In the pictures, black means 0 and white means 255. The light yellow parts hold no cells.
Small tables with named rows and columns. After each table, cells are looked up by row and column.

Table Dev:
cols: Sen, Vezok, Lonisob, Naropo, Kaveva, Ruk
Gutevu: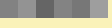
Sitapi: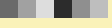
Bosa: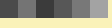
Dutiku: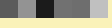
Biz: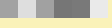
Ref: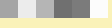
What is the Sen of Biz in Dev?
162
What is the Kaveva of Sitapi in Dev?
143
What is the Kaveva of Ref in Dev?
123
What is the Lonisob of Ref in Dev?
181
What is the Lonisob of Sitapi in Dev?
221
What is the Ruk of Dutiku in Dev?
192
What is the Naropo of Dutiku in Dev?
113
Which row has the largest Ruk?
Ref

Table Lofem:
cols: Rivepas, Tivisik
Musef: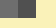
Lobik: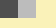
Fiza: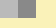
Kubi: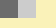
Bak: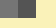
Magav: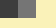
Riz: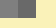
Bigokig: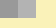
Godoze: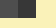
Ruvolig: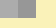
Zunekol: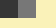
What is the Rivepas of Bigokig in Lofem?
153
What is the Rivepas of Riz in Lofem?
127
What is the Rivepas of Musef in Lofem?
110
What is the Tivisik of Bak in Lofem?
84
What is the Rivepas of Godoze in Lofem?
78
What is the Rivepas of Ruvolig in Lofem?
172
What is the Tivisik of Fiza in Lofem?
137
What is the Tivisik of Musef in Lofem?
80
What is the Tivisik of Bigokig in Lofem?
179

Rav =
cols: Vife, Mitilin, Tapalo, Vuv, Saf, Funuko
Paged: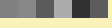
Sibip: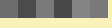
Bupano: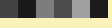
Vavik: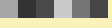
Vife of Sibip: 109
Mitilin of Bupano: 25
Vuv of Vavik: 202
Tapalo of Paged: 90
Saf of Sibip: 132
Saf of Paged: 50
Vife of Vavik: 165
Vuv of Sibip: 72
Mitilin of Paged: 135
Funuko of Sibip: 121
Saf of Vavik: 117

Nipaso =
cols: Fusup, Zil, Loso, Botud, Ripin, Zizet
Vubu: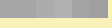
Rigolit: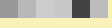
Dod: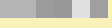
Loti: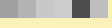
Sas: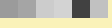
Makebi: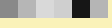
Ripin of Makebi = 22
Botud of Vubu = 177
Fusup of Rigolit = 153
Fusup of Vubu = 166
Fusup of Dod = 180
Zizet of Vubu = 159
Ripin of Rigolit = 66
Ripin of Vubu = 164
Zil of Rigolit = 184
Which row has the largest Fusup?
Dod

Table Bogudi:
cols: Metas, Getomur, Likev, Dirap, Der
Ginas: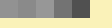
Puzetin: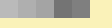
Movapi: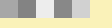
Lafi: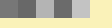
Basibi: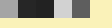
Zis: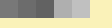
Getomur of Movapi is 131
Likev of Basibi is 34
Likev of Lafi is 180
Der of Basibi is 94
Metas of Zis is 120
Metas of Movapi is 167
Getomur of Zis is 108
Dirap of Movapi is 136
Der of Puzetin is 127
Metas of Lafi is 119
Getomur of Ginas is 138
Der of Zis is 192
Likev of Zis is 98
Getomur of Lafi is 104
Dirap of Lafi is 107
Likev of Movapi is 237
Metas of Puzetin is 186
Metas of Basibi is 165
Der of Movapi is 209
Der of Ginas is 80
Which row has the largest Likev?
Movapi

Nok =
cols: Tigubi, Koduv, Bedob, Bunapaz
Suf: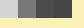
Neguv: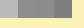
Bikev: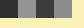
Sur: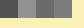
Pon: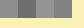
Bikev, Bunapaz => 139
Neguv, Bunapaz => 126
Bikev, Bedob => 60
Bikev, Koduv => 148
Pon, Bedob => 147
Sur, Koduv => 146
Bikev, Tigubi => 48
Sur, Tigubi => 82
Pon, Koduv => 110
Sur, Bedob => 107
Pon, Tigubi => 142
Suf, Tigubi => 212
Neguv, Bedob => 140
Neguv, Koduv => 141
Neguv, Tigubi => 185
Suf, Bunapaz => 69
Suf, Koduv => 120
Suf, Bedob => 75

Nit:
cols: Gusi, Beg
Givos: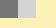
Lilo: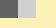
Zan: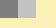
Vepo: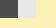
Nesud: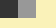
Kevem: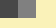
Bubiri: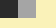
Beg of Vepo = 232
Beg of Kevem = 128
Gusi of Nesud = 52
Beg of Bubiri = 165
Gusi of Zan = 126
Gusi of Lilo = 98
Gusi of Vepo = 77
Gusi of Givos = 118
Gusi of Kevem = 72
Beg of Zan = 194
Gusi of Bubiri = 43
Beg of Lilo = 208
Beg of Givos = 212
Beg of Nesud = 152

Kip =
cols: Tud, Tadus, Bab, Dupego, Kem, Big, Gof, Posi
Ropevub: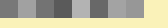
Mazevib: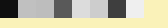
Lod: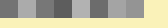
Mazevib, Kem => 220
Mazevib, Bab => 189
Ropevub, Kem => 179
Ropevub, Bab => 115
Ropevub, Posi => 151
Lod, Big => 108
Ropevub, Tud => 120
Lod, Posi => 148
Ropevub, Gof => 163
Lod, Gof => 164
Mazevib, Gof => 62
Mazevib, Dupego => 89
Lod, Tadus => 171
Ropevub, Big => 104
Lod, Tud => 115
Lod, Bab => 119
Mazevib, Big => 205

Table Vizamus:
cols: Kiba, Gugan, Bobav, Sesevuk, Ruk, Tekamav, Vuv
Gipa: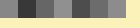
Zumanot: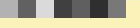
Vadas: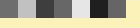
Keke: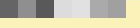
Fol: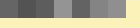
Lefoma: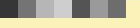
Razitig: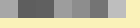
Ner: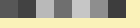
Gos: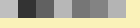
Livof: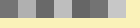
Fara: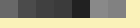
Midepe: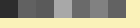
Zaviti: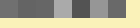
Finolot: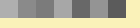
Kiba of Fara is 104
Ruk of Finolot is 104
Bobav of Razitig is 96
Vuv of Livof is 199
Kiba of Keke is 101
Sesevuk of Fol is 148
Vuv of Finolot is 91

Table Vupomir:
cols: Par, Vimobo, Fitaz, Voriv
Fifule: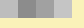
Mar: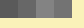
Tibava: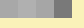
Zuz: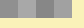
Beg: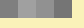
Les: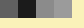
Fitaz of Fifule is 161
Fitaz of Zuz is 135
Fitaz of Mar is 131
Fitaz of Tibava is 166
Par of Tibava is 168
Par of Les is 96

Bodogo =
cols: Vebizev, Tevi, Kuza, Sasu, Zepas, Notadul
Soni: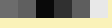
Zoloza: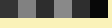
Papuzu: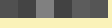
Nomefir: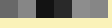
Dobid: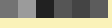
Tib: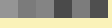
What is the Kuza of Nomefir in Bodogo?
19
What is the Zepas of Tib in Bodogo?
124
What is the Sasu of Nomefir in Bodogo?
41
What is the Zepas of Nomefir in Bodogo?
141
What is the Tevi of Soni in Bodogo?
95
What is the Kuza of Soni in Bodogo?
9
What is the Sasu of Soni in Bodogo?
48

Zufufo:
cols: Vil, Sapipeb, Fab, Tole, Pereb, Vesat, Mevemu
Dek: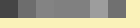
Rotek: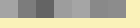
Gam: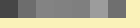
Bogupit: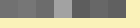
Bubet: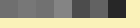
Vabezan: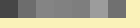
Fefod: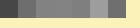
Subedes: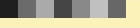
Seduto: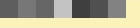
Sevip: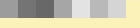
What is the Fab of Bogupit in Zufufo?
108
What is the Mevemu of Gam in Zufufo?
111
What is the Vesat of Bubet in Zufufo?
98
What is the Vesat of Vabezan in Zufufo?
156
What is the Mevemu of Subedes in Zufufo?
103
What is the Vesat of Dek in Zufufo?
157
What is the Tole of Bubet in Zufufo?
132
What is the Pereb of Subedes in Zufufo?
137
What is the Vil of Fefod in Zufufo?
71

